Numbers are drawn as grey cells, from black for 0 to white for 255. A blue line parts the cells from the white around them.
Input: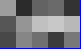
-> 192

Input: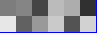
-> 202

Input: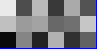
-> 104

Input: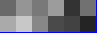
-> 74

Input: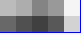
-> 64

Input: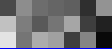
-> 166
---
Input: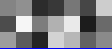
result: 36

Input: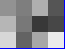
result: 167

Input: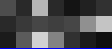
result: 210

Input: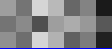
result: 213

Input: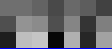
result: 197

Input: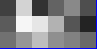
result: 190

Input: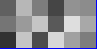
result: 76

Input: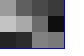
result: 129

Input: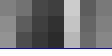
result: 56
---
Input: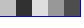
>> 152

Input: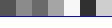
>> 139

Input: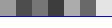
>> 118

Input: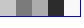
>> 172

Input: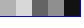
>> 143

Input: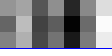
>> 123

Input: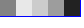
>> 157
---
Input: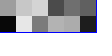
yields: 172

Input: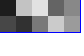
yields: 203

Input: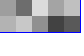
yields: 66

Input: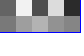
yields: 146

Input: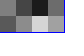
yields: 213

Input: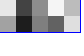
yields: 98
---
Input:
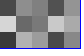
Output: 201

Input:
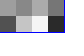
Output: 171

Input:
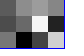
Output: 245

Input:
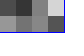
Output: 129

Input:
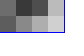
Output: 78

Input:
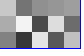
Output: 221

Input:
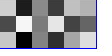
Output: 67

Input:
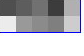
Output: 60

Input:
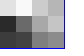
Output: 168
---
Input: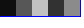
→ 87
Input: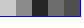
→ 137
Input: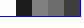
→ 28
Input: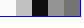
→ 192
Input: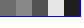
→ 135
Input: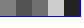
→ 83
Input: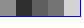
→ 47
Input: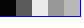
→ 91
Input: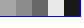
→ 141
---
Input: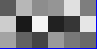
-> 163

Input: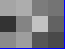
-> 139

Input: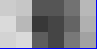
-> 211

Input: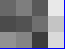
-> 146

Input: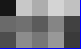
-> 77

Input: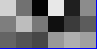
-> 100
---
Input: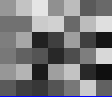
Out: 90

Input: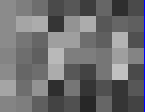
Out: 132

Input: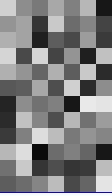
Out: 93

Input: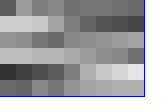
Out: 105

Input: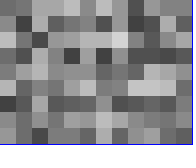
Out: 151

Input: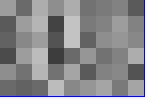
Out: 106

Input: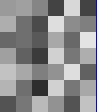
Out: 83
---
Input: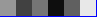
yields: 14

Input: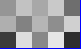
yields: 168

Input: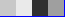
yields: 234

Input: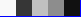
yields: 192

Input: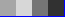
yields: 215

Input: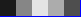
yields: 228

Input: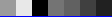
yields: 97

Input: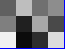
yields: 190

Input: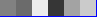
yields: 54
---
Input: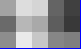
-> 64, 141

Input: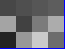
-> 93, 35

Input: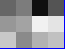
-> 84, 200

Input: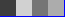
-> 172, 61

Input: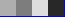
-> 40, 174

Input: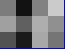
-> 203, 82

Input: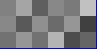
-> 193, 114

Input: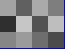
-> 126, 134

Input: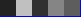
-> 93, 34

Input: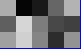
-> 179, 160
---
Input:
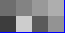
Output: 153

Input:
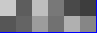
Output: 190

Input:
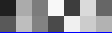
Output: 124

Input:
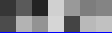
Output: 35

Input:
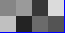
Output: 55

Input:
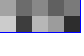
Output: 136

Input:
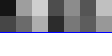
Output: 207

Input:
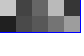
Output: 102

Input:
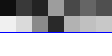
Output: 35

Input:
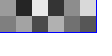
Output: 233
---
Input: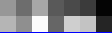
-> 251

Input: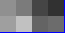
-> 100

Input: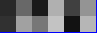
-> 119

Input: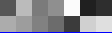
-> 129

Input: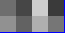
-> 175

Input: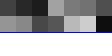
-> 72

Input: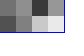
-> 201

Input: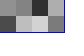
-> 211
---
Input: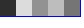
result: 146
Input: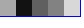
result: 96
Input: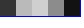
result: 207
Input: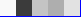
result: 196
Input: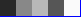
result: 184
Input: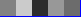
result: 44
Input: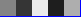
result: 234
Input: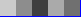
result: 62
